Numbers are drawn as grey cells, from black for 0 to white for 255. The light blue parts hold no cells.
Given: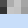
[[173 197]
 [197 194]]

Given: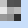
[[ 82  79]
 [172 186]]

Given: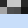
[[199 200]
 [ 78  74]]

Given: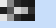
[[132  42]
 [ 84 216]]

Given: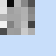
[[ 10 181]
 [160 168]]

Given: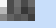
[[ 76 113]
 [ 76 103]]
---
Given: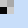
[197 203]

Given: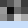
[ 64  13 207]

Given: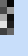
[104 155]

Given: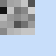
[120 194 139 113 197]

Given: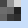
[ 70 103  46]

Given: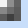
[243 107  89]

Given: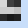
[216 207  34]

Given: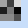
[163 122  83]
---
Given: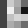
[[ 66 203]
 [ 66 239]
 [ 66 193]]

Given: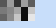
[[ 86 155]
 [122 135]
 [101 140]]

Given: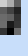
[[206 171]
 [ 93  67]
 [107  98]]

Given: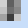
[[209  96]
 [195 110]
 [162  62]]

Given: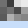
[[111  59]
 [ 96 115]
 [ 90 176]]

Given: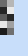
[[107 182]
 [ 37 232]
 [ 91  39]]

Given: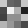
[[200 100]
 [ 72 241]
 [ 64 144]]
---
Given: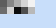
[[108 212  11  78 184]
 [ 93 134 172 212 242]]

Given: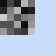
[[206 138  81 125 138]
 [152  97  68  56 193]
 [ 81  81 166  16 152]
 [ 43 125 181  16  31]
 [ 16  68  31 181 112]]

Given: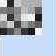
[[242  40 203 176 176 176]
 [216  54 148 228 242  26]
 [148 203  67 163 123  94]
 [123 109 135 189 163  94]
 [ 40  80 135  54  26 242]]

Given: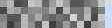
[[157 183  74  86 197 183 102 157 197 157  86  86 116 130 197]
 [143  62 102 183 143  86 197  62 102 157 102 197  62 157 171]
 [130  86  86 183 130 171 116 102 116 102 211 116 183  74 197]
 [ 74 171 157 116 143 143 130 171  74 183 116 116 171  86 130]]

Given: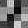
[[160  25 104 190]
 [147 147   9 131]
 [ 77 190  37  90]
 [ 63  49 206 119]]

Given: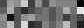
[[144  18  85 144 158 114 114  85 114  61  99  73]
 [129 186  85 217  46  61 129  99 129 186  99  33]
 [ 99 172  85  46  73  99 114  85 114 172 114 229]
 [ 73 158 144 202  61 144  73 144 129 129 129   2]]

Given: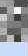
[[203 139  64 108]
 [175  94  94 151]
 [163 151  79  79]
 [151 124 124 108]
 [124 189  64 175]
 [ 94 163 244 139]]
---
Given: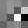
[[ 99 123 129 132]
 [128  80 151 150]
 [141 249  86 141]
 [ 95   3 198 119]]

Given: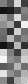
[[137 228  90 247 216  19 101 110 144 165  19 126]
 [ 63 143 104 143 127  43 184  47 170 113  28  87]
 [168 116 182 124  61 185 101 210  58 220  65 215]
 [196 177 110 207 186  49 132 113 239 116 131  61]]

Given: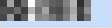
[[ 72  81  62]
 [155  76 164]
 [ 48 106  57]
 [ 93  62 108]
 [234 181 252]
 [135 114 135]
 [143 165 121]
 [118  83  97]
 [ 88  74  88]
 [126 115 130]
 [181 166 181]
 [ 61  67  47]
 [113 143 119]]

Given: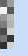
[[ 45 116  74 126 152 243 101]
 [208  53 214 179 185  90 157]]

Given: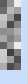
[[172 201 205 100 169 142 184 197 108  93]
 [ 75 158  63 153 128 148  77 154 185 149]
 [104  78 126 235 157 174 135  70 160 236]]

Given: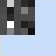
[[ 77  77  79  76  70]
 [132 254  41  27 206]
 [ 76  71  73  76  74]
 [ 87  32  75 128  43]
 [ 16  48  75  74  31]]

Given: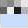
[[ 95 151]
 [237 134]
 [ 31 186]
 [180 231]]

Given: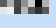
[[231  93]
 [238 174]
 [ 63  70]
 [181 144]
 [ 85 202]
 [ 49   1]
 [ 88 175]]

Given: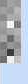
[[111 136 120 168 153 165 139 161 139]
 [240  62 151 109 167 243 172 150 163]
 [193 160 141 164 178 124 170 182 155]]
